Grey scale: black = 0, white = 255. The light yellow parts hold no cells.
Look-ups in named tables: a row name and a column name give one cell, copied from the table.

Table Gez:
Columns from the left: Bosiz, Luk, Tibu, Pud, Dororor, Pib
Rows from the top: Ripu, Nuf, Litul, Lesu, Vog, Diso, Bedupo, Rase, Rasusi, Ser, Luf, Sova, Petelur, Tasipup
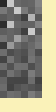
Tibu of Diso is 161
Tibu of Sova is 69
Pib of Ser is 101
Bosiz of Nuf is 121
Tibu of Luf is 97
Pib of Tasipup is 104
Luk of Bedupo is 153
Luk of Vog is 101
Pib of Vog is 89

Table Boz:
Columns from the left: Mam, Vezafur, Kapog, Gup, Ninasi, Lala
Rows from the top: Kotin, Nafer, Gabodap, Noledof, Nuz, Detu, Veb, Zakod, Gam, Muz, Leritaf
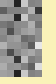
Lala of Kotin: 136
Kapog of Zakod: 136
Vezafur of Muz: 146
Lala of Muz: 220
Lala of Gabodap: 134
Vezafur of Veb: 147
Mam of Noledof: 120
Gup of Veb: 135
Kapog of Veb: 147
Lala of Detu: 143
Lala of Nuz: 145
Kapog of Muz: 149

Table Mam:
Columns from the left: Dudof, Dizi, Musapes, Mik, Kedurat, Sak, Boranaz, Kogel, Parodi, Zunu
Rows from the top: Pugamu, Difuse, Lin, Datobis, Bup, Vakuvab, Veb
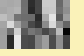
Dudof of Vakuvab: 159
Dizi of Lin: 174
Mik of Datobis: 120
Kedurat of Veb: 71
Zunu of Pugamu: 152
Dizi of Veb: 41
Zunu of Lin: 158
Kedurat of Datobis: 73
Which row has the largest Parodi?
Bup

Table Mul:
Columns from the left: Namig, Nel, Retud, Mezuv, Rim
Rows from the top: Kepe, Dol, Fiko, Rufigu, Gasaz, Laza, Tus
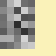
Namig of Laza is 172
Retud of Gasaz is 106
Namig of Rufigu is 114
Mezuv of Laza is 211
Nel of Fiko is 168
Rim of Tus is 200
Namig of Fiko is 110
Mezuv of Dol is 206
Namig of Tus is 96
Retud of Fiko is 194
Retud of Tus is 140
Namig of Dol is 136
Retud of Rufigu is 45

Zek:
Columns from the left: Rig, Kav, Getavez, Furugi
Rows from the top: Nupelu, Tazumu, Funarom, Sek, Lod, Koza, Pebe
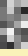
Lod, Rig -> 170
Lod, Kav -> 243
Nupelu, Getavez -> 167
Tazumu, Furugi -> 40
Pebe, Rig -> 74
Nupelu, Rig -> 100
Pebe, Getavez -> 133
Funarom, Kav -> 134
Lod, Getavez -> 104
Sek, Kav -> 113
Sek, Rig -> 83
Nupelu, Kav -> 210
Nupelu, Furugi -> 191
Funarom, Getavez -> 119
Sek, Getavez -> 165
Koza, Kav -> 210
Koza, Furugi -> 95

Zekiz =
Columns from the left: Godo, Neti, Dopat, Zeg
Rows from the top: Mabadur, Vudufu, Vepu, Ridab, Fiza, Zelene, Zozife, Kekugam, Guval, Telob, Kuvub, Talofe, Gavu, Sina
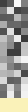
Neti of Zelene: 146
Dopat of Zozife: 67
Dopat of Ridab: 105
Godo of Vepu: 89
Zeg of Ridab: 90
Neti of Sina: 238

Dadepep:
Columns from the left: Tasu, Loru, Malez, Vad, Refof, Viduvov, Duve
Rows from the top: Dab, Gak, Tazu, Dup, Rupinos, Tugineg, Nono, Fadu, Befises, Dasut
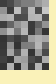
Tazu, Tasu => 171
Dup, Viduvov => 98
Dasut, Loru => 176
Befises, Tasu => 64
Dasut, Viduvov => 181
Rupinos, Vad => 182
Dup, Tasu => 62
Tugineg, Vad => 79
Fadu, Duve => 74
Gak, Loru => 60
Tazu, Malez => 75
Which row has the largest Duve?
Gak

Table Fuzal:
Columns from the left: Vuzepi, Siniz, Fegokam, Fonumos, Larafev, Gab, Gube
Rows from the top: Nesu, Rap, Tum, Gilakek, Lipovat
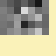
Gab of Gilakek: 113
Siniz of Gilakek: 109
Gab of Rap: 108
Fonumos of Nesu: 96
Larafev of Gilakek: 85
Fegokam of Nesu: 72
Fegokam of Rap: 67
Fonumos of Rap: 218
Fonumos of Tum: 120
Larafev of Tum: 148

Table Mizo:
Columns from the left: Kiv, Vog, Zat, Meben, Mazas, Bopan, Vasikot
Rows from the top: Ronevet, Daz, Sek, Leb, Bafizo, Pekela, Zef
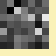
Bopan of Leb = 18
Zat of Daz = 200
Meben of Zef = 87
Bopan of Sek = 62
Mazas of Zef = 50
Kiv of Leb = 49
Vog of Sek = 115
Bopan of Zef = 26
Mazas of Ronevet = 105
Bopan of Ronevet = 57
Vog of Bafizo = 54
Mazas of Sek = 189
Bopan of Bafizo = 211
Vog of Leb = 86
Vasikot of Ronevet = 108
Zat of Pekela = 124
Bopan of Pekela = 62
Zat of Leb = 77
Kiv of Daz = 77
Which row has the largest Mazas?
Sek

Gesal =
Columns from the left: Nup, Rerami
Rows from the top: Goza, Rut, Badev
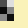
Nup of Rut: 11
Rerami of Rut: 132
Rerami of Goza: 222
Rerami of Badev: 15
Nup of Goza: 77
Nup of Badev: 138
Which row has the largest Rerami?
Goza

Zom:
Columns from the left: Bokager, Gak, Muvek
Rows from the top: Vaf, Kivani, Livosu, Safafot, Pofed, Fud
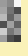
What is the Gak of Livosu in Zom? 101
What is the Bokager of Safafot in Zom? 79
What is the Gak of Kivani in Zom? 115
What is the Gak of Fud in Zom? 80
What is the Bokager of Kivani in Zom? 165
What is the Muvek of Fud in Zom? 59
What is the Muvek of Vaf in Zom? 247
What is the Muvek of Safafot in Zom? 98
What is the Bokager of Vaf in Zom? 155
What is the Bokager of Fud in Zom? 157
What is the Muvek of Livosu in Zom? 154
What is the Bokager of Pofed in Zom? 205
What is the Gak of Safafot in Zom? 160
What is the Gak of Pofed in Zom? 119

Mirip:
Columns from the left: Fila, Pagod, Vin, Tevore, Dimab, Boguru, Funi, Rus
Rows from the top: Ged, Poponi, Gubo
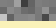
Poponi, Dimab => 104
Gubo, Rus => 134
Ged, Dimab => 100
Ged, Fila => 127
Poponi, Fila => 106
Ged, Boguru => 126
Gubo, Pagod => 99
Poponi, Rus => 109
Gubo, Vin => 133
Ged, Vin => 160
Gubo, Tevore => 133
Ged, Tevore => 62
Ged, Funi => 122
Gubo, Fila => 196
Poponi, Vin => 129
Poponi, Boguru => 122
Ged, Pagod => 125
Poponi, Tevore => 109
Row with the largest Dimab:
Gubo

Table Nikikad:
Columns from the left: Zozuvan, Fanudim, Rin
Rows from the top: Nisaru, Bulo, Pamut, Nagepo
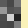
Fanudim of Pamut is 209
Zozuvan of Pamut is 76
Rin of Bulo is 89
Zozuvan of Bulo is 152
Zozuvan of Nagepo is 72
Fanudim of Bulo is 83
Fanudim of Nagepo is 69
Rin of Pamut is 33
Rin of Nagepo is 126

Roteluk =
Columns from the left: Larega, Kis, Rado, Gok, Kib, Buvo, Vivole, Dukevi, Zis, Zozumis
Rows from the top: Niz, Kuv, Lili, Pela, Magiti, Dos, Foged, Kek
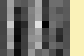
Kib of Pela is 128
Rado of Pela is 20
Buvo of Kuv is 161
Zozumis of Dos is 80
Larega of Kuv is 77
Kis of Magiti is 160
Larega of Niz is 78
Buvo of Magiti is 165
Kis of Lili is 160

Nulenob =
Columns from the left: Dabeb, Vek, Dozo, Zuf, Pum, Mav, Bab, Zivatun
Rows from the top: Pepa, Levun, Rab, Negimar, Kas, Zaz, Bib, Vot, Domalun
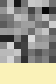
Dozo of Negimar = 138
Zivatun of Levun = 58
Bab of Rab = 194
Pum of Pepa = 201
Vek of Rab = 123
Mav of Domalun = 109
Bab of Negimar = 107
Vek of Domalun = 211
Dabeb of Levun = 150

